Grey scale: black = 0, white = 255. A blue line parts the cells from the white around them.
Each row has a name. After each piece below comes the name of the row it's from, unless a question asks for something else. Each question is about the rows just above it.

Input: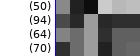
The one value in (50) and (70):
[33]
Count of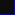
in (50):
1
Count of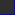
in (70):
1
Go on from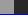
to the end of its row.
[47 47]
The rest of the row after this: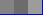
[47 96 96]
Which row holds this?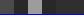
(94)

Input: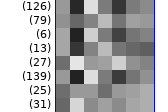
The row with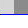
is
(31)
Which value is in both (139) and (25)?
[153]
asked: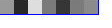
(126)
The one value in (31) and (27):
[160]
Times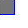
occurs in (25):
0
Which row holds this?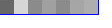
(31)

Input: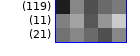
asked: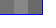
(21)
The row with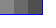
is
(21)
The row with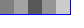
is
(11)

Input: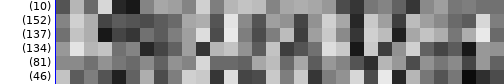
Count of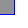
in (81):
3
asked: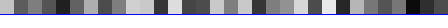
(46)
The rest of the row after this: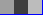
[159 138 106  92 215 126]
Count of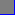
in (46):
4
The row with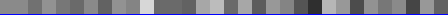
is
(81)
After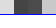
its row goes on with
[126 201  54 126 146 215  76 233  39 182 119  84 119  11  47  76]
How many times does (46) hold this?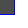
4

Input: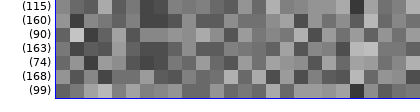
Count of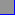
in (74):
2
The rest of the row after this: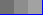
[ 78 148 113 141  92 184 105 135 113]
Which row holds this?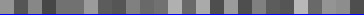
(168)

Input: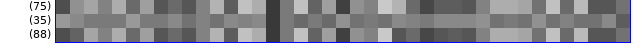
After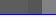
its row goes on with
[173 173 165 114 193 106 186  86  86 114]
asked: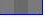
(35)
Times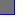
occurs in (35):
9

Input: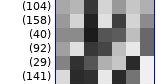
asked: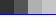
(29)
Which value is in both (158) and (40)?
[139]
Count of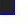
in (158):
1
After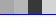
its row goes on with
[153 198 176]

